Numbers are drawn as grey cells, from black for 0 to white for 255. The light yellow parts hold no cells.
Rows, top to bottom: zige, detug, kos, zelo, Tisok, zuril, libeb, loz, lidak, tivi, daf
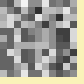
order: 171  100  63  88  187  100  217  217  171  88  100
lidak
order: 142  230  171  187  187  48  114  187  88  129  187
detug
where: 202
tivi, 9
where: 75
zuril, 8
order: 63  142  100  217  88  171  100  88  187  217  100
loz
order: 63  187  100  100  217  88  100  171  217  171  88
lidak
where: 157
tivi, 2

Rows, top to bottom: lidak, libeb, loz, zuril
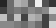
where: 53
lidak, 7
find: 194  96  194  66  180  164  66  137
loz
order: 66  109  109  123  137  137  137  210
zuril
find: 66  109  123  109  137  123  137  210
libeb
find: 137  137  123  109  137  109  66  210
zuril
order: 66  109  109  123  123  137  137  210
libeb

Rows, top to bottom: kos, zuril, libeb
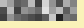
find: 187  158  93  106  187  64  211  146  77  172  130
kos
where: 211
kos, 6
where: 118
libeb, 9
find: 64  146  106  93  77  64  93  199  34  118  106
libeb
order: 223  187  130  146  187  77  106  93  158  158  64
zuril
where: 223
zuril, 6

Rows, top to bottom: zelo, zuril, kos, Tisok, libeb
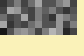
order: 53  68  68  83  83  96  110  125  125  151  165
kos
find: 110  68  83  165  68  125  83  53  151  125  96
kos
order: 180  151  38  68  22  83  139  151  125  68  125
libeb
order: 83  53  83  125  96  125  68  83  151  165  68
zuril
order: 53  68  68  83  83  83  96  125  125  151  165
zuril
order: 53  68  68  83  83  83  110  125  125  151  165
zelo

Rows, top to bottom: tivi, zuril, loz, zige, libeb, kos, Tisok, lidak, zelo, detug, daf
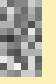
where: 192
loz, 1
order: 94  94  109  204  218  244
detug
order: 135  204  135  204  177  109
tivi

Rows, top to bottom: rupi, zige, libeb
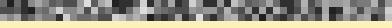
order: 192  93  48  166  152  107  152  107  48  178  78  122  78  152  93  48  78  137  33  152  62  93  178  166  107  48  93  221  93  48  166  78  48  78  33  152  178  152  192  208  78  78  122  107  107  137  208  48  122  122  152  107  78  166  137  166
libeb
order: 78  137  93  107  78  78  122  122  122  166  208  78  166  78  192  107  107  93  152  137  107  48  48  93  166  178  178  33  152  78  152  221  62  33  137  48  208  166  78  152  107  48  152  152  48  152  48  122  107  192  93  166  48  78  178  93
libeb
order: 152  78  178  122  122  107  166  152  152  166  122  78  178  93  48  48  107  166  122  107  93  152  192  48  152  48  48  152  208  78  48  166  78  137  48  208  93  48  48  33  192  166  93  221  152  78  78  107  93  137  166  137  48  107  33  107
rupi
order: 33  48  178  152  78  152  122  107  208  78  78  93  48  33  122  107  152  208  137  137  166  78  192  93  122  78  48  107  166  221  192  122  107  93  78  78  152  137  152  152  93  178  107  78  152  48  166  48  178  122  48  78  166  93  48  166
zige
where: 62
libeb, 35

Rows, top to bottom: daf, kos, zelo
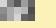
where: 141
kos, 0
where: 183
kos, 3
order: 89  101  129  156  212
daf

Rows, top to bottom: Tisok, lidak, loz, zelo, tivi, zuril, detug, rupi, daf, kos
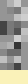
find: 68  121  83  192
tivi
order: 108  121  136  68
zelo
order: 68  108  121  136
zelo
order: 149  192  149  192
daf
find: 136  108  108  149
rupi
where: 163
detug, 0

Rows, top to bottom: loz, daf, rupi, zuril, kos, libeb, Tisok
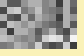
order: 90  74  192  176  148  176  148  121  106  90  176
zuril
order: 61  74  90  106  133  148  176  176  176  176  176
kos
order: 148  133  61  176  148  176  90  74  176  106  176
rupi
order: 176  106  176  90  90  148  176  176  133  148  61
loz
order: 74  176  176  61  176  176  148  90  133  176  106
kos
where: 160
Tisok, 3
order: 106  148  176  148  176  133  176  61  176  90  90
loz

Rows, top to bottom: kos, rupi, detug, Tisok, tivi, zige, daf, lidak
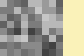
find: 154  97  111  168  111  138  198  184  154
detug
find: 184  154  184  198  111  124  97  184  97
zige
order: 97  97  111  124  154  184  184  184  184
kos
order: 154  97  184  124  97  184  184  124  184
Tisok
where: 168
detug, 3
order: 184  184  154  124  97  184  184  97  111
kos
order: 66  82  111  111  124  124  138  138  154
lidak

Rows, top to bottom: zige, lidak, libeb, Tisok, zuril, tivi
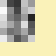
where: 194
zige, 3
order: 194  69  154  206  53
zige
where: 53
zige, 2
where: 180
lidak, 3
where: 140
lidak, 1
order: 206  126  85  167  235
tivi

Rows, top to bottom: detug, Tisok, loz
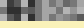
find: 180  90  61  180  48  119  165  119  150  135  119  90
loz
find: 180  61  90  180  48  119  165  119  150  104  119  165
detug
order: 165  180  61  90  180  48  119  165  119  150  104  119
detug

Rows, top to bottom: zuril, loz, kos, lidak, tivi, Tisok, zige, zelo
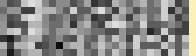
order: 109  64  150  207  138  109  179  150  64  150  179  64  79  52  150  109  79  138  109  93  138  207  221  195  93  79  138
kos
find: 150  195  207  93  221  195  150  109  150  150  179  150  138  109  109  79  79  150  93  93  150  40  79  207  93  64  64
tivi
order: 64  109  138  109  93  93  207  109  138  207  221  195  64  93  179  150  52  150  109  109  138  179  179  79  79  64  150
lidak
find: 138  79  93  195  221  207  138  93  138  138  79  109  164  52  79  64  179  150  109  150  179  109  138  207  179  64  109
zuril
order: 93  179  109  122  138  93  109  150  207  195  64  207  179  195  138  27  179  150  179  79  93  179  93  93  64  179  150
zelo

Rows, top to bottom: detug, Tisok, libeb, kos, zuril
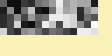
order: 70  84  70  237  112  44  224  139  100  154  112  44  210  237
libeb
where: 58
detug, 3
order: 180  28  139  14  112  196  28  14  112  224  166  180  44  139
Tisok
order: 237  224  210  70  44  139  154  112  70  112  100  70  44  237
zuril
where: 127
detug, 6

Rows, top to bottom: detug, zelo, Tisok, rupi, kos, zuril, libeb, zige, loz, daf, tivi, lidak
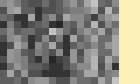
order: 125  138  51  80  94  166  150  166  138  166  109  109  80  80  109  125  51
zuril
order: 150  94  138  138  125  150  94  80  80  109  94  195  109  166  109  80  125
detug
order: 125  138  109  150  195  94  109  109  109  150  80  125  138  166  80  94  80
kos
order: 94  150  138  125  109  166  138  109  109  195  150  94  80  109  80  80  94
lidak
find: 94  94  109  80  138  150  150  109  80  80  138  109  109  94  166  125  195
lidak
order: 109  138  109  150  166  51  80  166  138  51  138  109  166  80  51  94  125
libeb
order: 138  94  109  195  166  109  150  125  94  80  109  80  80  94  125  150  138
detug

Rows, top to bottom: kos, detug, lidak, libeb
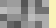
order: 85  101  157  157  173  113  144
libeb
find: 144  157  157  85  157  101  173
kos
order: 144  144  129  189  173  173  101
lidak
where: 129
lidak, 3
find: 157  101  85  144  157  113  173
libeb

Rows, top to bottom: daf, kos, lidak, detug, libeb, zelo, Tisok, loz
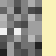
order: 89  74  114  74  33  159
loz
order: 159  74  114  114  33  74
Tisok
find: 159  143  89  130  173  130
daf
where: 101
kos, 0
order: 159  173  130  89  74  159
detug
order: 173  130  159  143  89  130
daf
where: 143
daf, 1

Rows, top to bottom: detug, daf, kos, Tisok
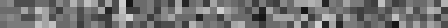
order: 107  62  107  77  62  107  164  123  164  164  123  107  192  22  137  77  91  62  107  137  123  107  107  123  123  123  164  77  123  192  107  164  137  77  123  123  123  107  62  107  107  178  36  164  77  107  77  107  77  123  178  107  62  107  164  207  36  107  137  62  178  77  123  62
kos
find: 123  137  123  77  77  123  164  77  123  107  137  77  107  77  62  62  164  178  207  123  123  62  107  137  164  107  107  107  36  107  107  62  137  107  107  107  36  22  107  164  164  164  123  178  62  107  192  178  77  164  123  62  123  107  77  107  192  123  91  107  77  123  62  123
kos
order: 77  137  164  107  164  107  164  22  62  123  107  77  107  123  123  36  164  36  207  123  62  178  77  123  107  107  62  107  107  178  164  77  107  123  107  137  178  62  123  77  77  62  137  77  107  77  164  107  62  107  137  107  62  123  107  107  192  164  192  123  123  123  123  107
Tisok
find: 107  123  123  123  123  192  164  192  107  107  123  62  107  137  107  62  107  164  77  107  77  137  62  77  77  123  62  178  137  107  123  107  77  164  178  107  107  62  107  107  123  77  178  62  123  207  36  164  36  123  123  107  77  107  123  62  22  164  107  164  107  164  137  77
Tisok
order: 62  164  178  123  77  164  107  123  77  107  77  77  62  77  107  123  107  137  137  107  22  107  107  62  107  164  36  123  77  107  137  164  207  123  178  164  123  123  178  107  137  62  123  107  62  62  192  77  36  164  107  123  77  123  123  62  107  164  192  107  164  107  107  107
daf
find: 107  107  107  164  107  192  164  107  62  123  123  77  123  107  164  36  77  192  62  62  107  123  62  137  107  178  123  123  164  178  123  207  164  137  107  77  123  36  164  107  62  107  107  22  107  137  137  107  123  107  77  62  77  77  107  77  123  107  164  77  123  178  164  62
daf
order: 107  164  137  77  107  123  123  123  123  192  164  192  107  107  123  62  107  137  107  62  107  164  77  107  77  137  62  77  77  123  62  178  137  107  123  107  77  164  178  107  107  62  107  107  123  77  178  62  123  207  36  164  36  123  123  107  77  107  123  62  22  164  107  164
Tisok

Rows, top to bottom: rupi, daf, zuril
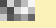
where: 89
zuril, 1
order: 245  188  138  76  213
daf
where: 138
daf, 0
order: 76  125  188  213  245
rupi

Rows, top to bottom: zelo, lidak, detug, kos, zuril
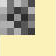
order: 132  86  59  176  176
kos
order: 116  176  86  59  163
zuril
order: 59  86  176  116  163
zuril
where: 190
zelo, 2
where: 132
kos, 4

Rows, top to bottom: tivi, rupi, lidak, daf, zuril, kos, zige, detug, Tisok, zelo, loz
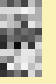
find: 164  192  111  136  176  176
lidak
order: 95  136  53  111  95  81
kos

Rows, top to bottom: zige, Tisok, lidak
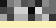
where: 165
lidak, 0
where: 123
zige, 1
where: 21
zige, 0
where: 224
Tisok, 5
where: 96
zige, 4

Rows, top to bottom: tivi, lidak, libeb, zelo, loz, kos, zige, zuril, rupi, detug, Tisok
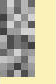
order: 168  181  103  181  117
lidak
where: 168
lidak, 4
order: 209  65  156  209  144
libeb
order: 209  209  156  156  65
loz
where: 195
rupi, 0

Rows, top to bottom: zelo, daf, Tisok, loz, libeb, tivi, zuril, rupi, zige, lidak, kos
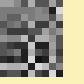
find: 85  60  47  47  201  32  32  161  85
zuril
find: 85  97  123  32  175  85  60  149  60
rupi
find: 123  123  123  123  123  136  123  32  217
daf
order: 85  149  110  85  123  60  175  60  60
loz
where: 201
zuril, 4
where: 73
kos, 5

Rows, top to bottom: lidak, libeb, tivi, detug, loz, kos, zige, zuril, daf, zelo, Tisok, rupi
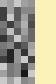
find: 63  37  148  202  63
daf
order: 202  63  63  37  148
daf
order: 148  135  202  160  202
rupi
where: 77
detug, 4
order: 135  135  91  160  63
libeb
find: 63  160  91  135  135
libeb
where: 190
loz, 1

